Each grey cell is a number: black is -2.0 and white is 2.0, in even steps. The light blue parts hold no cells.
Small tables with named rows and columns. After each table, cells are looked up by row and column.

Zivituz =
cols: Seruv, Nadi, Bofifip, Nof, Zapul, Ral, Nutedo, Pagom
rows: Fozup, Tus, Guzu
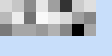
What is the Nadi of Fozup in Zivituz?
1.1
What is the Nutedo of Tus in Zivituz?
0.5
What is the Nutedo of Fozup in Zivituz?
1.2
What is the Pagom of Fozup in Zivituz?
1.5
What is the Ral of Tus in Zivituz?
1.4
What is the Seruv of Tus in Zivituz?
0.9
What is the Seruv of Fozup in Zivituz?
1.4
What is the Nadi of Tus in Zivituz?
1.7
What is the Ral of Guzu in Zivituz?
0.1
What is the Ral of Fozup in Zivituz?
-1.2
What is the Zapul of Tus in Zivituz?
1.7
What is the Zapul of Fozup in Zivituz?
0.5
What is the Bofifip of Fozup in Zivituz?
0.2

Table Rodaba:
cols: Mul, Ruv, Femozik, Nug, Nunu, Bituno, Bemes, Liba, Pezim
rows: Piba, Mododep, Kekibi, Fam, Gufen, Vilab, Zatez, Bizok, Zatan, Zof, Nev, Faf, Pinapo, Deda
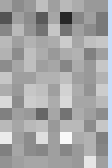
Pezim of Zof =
0.2
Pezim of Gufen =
0.5
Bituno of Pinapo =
0.1
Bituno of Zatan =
1.4
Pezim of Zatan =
0.9
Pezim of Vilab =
1.1
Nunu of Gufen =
0.4
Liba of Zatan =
0.6
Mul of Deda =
0.3
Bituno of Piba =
0.9
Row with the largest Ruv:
Kekibi

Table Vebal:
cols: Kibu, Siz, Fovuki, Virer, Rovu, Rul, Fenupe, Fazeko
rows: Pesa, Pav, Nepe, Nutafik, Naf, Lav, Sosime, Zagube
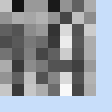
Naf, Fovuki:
0.0
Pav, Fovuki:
0.6
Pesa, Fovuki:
0.4
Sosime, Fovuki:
1.0
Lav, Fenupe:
-1.0
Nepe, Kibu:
-0.5
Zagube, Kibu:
1.1
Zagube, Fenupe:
-0.9
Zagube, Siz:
-1.1
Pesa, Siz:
-1.7
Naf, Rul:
1.2
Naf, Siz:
-0.7
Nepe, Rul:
1.4
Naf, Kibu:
-0.2
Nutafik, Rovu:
-1.1
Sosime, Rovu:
0.1
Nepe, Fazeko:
1.2
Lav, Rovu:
-0.7

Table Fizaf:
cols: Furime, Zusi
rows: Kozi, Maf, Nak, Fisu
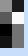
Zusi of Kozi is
-1.6
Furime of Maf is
-0.6
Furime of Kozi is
0.3
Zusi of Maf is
1.9
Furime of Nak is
-2.0
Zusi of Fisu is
-0.2
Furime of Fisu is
-1.7
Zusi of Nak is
-0.2

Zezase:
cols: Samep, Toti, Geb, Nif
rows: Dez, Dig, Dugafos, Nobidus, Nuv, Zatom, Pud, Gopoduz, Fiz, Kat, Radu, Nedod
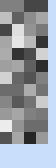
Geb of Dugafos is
0.3
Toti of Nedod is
0.6
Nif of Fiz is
1.2
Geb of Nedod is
-1.4
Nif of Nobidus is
-1.2
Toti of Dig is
-0.5
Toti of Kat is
0.6
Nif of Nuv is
1.3
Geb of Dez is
-0.9
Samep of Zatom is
0.5
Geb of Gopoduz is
0.7
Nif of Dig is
0.6
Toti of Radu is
0.3
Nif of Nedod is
0.4
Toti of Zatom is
0.6
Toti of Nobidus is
1.6
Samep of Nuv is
0.7
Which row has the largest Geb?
Nobidus

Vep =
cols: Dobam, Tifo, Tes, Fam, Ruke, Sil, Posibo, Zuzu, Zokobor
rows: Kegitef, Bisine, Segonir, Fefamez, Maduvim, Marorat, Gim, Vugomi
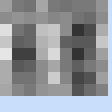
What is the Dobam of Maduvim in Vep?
1.6
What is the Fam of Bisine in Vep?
0.3
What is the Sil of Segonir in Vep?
0.2
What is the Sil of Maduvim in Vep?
-0.1
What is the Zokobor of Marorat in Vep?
0.2
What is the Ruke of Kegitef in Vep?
-0.1
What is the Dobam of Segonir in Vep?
1.5
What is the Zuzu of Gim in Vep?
-0.7
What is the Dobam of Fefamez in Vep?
1.1
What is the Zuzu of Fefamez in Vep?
-0.6
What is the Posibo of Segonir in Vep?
-1.2
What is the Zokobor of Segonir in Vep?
0.7
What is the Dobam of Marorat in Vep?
0.7
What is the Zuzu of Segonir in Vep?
-0.8
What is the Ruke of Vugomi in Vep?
0.4
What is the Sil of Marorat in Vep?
-0.1
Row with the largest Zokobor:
Fefamez

